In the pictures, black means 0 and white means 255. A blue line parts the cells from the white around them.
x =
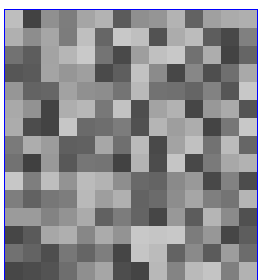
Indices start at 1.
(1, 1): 190
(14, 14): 108
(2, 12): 93
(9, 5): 118
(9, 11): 72
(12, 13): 139
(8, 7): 111
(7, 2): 76
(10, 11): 153
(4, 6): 74
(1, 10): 179
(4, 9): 139
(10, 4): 147
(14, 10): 99
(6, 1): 169
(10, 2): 126
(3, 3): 163
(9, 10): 197
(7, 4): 198
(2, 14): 128
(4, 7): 94
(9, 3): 153
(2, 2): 141
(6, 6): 120
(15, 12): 196
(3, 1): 114
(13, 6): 171
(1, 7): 91
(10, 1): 199
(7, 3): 67
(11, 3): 119
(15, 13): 127
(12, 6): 97
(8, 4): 95
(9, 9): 76
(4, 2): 90
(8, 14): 102
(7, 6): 110

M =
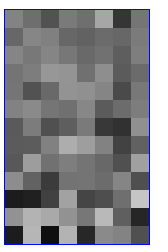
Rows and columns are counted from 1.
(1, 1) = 131
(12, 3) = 169
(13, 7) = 131
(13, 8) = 80
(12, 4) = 146
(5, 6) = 133
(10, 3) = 59
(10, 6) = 108
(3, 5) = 105
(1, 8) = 117
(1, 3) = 82
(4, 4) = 148
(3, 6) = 113
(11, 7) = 111
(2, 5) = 98
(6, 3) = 117
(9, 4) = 126
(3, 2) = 120
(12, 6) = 185
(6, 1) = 130
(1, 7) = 53
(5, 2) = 82
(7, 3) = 80
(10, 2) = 98
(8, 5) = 158
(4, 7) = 91
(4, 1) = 116
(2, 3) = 128
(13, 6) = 138
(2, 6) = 107

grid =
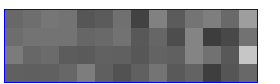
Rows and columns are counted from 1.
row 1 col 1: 104
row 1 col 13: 105
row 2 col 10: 77
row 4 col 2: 95
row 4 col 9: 116
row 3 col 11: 132
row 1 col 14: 158
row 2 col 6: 105
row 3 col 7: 96
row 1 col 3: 118
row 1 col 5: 86
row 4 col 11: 99
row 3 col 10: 96
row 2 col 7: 114
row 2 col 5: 102

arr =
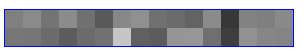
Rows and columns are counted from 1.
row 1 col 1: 128
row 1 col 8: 144
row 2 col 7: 197
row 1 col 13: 55
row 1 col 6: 89
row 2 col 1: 119
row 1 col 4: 139
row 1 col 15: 127
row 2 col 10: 149
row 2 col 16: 132
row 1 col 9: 112

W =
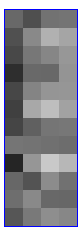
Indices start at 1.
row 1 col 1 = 104
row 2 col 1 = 80
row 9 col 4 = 183
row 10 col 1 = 103
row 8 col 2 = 115
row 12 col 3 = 142
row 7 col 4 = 119
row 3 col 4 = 151
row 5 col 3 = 149
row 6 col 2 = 168
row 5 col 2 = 132
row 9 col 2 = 150
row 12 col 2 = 121
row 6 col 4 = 162
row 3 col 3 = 134
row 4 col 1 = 46
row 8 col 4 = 109

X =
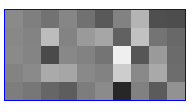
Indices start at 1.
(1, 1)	138
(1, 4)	134
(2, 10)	104
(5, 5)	125
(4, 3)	170
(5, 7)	39
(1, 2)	127
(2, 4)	131
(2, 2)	131
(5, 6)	139
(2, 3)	188
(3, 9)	154

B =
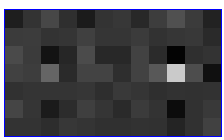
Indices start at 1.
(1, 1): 30
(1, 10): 80
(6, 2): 53
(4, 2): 61
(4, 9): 88
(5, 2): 52
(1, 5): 27
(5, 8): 53
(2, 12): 42
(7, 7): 48
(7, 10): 36
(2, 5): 64
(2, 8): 59
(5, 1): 49
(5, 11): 49
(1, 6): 51
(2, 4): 53
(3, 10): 3
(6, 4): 44
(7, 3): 45
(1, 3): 71
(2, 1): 59
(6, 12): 57
